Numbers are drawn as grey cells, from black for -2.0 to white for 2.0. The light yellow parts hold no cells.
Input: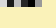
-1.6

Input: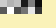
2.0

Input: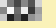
-1.5

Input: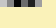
0.1

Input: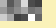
0.6

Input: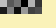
0.0

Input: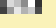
0.4
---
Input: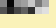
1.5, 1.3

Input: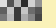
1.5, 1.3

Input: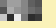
1.7, 1.1

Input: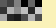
1.2, 1.0

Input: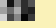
1.3, 0.9

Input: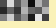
1.6, 1.4

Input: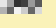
1.8, 1.6
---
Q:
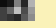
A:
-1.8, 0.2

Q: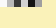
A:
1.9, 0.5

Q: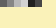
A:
-0.5, -0.9

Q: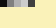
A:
-1.8, -1.0

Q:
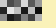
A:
1.2, 0.8

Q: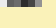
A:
1.7, 0.3

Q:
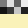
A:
-0.1, -1.5

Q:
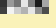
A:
-1.2, -0.8

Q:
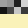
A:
0.5, -1.1

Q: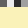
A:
-0.5, 0.5
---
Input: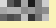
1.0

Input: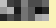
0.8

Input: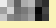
-1.1

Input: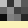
-1.4

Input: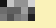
-1.5

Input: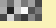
-0.7

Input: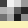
0.2

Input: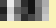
1.1
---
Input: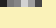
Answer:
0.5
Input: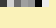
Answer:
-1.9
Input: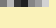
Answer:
0.5
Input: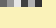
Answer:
0.8
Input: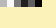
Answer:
-0.5
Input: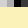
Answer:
-1.9
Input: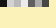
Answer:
0.7
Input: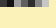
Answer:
0.1
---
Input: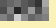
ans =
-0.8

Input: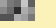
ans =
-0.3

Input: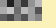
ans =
-1.1

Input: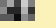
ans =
-1.0

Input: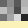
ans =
0.2

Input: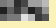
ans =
0.5

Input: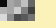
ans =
0.4

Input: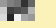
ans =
-0.2

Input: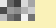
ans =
-1.0

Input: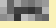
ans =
-0.2
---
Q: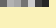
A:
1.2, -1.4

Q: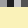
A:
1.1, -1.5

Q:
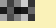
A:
1.2, -1.8

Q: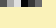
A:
1.5, -1.9

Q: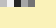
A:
1.8, -1.4

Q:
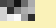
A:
1.9, -1.7

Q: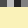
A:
1.0, -1.4

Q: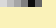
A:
1.4, -1.8

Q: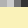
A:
1.2, -1.2
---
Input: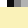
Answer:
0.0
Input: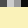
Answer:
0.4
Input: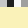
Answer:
1.9
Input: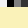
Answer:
0.0
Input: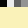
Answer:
-0.5
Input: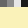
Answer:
1.6
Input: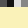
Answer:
1.5
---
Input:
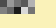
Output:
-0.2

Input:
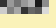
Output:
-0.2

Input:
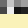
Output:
0.1

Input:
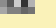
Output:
1.2

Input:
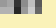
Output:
-1.2

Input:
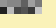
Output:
0.1

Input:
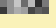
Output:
1.1

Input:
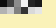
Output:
0.2

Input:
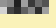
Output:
-1.5

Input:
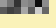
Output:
-1.2
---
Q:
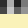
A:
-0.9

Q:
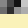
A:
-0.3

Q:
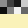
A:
-1.8

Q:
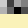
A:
0.8

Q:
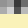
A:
0.7

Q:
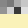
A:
0.3
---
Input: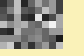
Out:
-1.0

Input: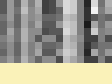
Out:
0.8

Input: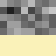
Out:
0.1

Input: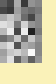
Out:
0.1

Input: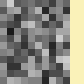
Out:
-0.4

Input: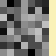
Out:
-1.4
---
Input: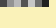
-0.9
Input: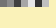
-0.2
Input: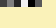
-1.0
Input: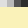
1.5
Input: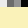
1.7
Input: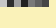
1.1
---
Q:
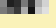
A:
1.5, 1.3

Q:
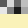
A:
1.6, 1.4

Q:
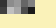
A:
1.0, 0.6

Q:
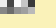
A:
1.9, 1.7

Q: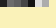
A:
1.5, 0.7

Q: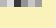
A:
1.5, 1.1

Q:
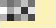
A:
2.0, 1.6

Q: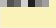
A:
1.3, 0.9
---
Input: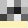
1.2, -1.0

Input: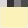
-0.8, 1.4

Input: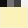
1.8, -1.8

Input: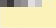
1.1, -0.5

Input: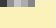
0.1, -1.1

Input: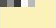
0.9, -0.7
